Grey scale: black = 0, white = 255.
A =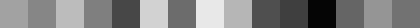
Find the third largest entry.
188
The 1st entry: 162
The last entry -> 114
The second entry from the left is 134

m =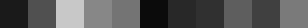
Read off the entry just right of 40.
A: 48
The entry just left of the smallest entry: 116

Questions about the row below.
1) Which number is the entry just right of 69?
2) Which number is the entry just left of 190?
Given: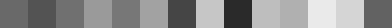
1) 198
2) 42

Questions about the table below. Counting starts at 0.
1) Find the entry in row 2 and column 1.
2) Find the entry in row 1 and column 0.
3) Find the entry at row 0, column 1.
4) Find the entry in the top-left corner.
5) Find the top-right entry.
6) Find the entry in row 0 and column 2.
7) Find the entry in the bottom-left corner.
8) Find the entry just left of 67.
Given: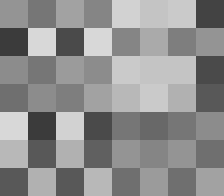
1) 118
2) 59
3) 118
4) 148
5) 67
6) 162
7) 88
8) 202

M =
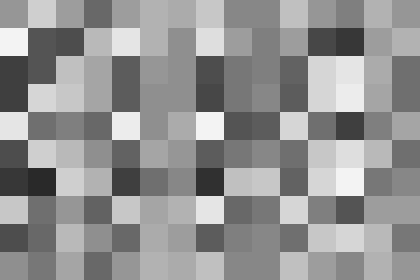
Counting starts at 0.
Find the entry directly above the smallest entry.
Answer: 207
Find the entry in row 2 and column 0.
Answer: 63
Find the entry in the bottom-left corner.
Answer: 143
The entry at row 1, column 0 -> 243
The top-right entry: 150
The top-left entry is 150
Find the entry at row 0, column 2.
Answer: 157
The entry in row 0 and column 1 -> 207
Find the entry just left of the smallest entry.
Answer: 55
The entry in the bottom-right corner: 150
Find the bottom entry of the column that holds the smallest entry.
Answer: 119
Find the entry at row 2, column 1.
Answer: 84
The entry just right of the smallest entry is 207
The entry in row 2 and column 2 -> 192

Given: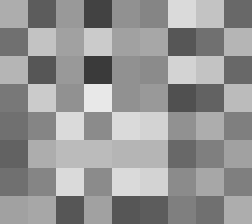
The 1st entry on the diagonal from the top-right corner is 104
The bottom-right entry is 173
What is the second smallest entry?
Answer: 66
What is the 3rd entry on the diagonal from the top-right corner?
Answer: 211
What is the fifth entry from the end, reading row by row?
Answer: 86
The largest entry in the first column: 181
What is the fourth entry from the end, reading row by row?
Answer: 92
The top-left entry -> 173
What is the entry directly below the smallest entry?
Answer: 232
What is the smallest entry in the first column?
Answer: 98
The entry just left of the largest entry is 145
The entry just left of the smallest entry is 153
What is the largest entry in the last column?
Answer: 187
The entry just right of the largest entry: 145
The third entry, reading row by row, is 153
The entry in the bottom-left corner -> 161
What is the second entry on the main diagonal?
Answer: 195
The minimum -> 58
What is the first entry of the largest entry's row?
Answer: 120
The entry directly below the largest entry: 139
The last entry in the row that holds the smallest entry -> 104
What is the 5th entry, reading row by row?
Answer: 145

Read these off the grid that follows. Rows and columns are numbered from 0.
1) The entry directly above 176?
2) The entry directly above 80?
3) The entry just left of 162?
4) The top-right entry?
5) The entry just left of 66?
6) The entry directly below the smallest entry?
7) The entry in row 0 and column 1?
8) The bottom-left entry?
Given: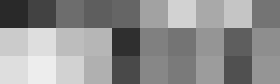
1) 182
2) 94
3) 101
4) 116
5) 41
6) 203
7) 66
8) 222
